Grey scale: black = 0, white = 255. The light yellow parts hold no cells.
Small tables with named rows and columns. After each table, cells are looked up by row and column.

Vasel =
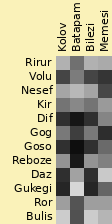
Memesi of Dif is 133
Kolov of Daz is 47
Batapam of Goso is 14
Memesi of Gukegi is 101
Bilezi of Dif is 48
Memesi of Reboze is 128
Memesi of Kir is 154
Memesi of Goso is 106
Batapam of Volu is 124
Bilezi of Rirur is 177
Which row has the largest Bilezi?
Bulis

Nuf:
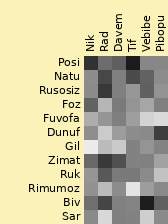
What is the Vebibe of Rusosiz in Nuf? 96
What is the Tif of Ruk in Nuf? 121
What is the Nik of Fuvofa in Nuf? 173
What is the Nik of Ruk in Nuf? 149
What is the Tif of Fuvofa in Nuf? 158
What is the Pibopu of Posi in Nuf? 135
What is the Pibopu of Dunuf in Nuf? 62
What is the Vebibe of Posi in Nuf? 135
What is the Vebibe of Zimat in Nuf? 129
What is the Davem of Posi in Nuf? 95

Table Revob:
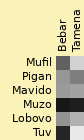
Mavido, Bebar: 154
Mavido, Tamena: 162
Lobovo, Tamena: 177
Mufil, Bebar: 97
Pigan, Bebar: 150
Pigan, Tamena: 127
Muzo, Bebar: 23
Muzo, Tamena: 30

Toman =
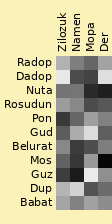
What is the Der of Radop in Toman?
163
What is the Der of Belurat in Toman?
126
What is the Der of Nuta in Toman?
31
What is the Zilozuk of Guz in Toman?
61
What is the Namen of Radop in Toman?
126
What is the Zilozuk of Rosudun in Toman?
156
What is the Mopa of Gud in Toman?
220
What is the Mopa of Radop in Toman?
102
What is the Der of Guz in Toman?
143
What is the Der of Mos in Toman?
8
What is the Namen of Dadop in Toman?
76
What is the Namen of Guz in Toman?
27
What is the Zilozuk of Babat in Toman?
164
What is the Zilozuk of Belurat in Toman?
136
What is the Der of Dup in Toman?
107
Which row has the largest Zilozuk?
Dadop

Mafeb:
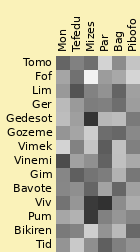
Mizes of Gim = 116
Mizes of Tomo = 111
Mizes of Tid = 143
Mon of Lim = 153
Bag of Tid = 128
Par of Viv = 49
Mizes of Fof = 242
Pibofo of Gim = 119
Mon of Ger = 186
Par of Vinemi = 98
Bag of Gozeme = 103
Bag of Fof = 168
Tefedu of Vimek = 130
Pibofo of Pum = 134

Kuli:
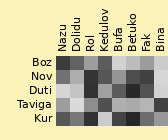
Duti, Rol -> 50
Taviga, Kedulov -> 80
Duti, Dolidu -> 196
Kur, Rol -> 50
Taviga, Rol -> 142
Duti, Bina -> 210
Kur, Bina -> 153
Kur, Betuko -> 38
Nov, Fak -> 65
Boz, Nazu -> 60
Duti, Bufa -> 91
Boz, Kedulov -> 92
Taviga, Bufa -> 175
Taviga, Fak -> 181
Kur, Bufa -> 68

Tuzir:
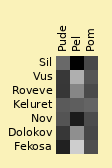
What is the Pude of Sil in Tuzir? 105
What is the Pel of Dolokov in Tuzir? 143
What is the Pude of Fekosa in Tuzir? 33
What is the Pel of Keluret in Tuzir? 94
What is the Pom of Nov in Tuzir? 76
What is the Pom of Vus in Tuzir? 85

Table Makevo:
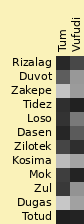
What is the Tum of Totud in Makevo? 31
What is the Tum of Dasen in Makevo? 38
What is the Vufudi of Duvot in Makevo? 152
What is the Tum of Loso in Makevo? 51
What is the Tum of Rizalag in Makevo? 40
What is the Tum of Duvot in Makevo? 93
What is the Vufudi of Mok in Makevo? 35
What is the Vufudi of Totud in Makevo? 35
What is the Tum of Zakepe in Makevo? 195

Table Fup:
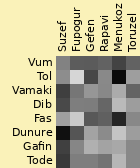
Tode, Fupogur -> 126
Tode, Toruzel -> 136
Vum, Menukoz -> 67
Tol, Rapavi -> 137
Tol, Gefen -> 71
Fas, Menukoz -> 37
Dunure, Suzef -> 16
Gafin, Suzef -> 64
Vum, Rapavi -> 98
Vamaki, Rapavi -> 136
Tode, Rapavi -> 115
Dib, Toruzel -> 157
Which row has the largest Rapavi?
Gafin

